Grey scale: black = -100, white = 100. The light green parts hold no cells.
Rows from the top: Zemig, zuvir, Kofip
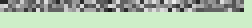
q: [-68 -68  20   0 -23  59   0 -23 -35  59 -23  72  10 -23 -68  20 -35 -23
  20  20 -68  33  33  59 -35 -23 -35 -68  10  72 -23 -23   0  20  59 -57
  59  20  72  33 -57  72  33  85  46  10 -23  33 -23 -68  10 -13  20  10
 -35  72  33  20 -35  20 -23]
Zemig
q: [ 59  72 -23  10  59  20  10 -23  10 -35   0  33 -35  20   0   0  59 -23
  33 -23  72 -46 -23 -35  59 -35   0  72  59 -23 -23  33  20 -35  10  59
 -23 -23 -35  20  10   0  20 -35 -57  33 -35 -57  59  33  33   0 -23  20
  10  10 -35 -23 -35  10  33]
zuvir
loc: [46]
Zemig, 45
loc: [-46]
zuvir, 22
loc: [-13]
Zemig, 52

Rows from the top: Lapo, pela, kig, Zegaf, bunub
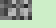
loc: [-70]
pela, 7
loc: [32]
kig, 6
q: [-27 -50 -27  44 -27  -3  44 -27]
Lapo
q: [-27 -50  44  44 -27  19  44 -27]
Zegaf
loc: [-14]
bunub, 5
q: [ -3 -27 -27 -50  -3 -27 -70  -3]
pela

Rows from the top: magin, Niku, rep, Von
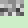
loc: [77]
Von, 4
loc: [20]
rep, 3

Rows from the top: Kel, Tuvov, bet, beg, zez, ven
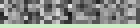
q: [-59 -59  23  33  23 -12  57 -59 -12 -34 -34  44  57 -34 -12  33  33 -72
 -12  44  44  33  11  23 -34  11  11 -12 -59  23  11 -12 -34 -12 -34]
zez
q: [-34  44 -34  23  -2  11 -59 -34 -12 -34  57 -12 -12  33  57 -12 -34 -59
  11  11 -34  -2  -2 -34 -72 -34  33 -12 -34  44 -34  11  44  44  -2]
Kel
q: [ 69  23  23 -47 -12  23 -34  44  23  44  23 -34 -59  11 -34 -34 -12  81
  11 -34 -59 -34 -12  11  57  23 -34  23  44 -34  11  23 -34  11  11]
Tuvov
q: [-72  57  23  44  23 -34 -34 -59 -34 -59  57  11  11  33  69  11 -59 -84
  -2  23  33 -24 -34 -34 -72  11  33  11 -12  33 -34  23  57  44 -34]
beg
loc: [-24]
beg, 22
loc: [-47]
Tuvov, 4

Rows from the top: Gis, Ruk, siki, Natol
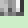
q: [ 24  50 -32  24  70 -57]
siki
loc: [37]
Gis, 2
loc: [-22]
Natol, 1

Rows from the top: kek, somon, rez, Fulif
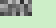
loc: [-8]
somon, 5
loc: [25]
somon, 2

